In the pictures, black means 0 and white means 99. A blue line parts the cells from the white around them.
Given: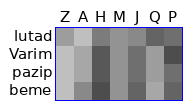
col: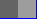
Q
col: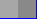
A
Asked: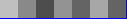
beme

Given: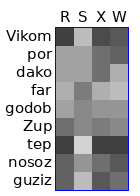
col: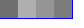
X
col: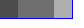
X
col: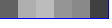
W
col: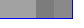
S
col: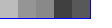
W
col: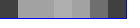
R

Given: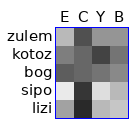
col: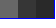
C
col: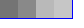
B
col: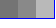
B
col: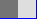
Y
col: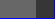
C
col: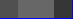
C
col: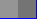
B

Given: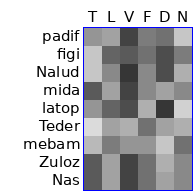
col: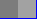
L
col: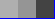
V
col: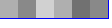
N

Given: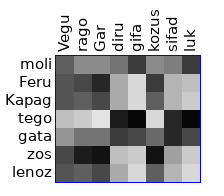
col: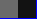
kozus
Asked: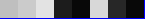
tego
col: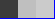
luk

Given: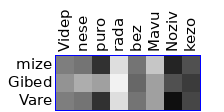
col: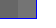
bez
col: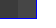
kezo
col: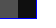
Noziv

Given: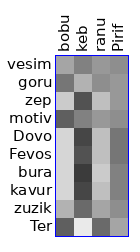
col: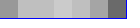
ranu
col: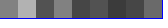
keb
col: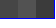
keb
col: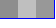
ranu

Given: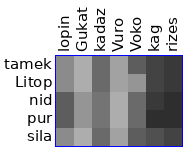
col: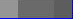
Voko
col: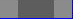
lopin
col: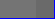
kadaz
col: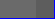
Voko
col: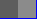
lopin
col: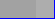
Vuro
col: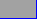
Vuro

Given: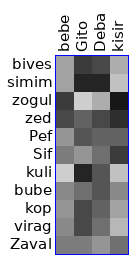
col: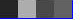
Deba
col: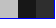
kisir
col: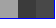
bebe
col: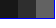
kisir

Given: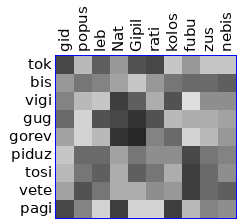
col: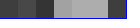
Nat
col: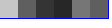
Gipil
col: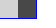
fubu
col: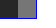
Gipil
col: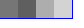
Gipil
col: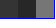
Gipil

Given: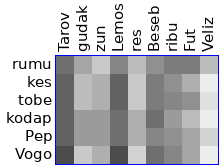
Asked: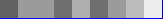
kodap
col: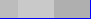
res
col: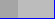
gudak
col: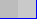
res
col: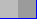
gudak
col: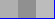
Fut
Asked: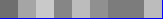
rumu

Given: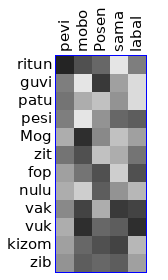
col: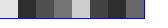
mobo
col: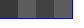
sama
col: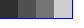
mobo
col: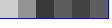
sama

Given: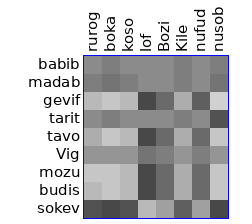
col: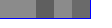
nufud
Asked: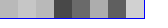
gevif
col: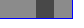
lof
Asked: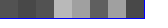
sokev
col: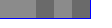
Bozi
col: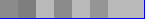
koso

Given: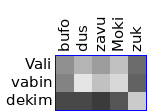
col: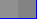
bufo
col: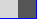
Moki
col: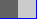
zuk
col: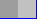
zavu

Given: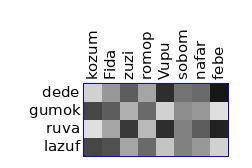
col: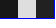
febe
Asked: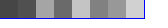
lazuf
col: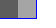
Fida
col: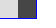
kozum
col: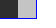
Vupu
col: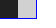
febe

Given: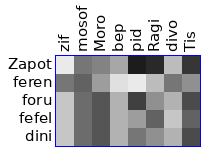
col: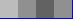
Ragi
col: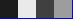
pid
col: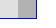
bep
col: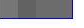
mosof
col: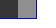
Tis
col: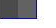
Tis
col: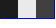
pid

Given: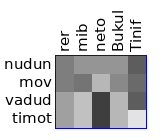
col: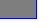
rer
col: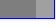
rer
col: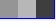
neto

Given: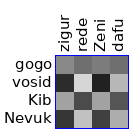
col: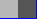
dafu
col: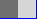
rede
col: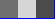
rede
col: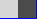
rede
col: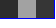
zigur
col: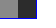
zigur

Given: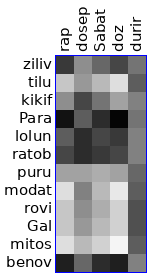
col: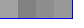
dosep
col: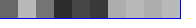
Sabat
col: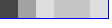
rap
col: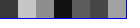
rap

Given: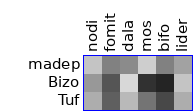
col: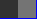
mos
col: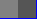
fomit
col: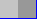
nodi
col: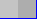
lider
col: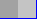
lider

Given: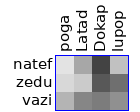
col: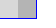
poga
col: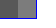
Dokap
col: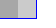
Latad

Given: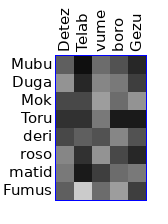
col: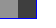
vume
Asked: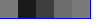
matid
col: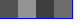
vume
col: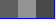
Detez
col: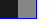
boro

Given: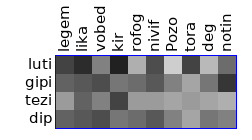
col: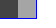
tora
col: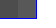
nivif
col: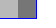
deg
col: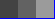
legem
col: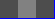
vobed
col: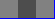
vobed
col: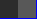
lika

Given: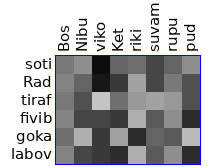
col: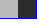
pud
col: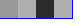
riki

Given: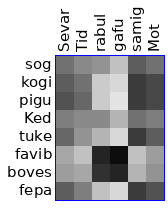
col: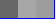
Sevar
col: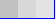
gafu

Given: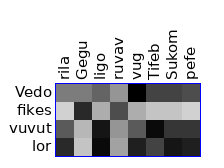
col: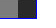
Gegu
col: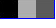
vug
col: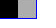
vug

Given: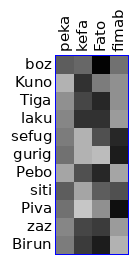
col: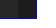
fimab
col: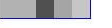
kefa
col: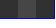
kefa
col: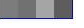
peka
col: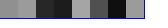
fimab

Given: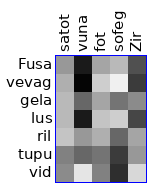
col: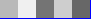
sofeg
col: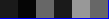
vuna
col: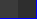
sofeg
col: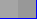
Zir
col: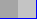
fot
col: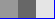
vuna

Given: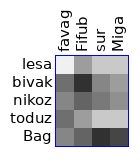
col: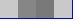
sur
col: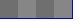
favag

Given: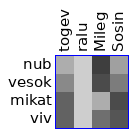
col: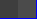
Mileg
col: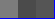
Sosin

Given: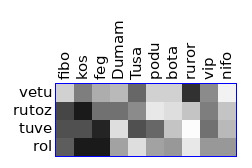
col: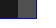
kos
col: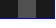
kos
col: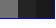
feg
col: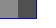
Tusa
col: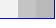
nifo
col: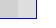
bota
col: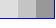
bota

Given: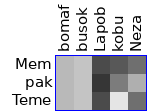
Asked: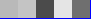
Teme
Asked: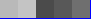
Mem
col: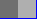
Neza

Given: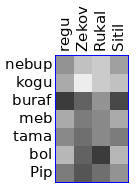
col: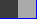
regu
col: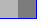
regu
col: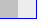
Zekov
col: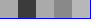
regu

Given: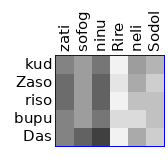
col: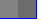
zati
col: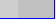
Sodol
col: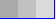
neli
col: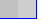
Sodol
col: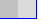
neli
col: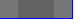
ninu

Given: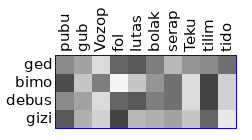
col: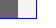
fol
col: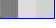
Vozop
